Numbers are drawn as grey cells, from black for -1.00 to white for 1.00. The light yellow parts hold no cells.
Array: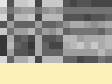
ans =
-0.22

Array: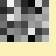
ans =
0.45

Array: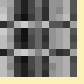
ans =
-0.33

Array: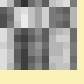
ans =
-0.04

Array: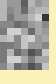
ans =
0.54

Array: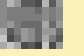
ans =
0.19

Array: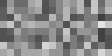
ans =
0.43

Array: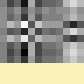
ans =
0.35
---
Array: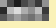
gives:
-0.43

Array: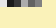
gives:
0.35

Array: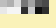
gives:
-0.07

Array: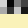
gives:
-0.48

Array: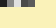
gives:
-0.42

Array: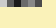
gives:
-0.17

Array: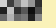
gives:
0.51

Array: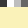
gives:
-0.20
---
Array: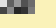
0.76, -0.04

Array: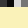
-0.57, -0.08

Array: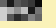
-0.21, -0.21

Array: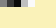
0.02, 0.96

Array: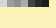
0.69, -0.78

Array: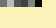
-0.11, -0.93

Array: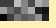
-0.52, -0.74

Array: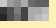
0.56, 0.56

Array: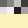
-0.20, 0.29
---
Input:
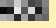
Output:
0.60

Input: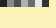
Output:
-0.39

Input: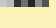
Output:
-0.59

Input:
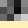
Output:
-0.79

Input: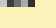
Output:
-0.14

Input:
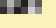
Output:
-0.20
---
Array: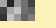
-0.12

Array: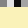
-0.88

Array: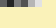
0.42

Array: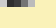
-0.09

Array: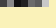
-0.28

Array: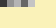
-0.20

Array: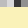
-0.55

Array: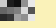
0.13
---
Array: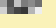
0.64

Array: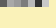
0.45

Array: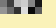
0.61

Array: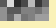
0.47

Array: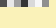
0.82

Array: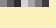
0.29

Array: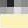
0.52
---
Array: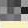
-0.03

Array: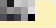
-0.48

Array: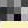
0.00

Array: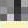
0.58

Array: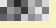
0.11

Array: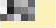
0.68

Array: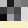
0.26

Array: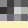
-0.19

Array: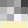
0.33

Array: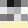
-0.12
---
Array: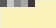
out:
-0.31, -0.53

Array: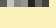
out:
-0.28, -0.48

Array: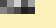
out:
-0.41, -0.65

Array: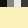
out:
-0.87, -0.55

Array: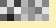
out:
-0.16, 0.31

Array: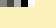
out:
0.05, 0.95

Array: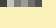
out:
-0.49, -0.37
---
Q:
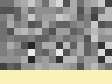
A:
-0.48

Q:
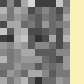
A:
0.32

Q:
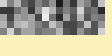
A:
0.02

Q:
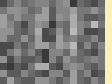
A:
-0.29

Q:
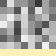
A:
0.51
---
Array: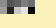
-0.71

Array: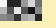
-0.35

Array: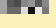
-0.18

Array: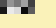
0.83

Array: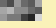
0.43

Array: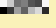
-0.55

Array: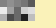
0.26
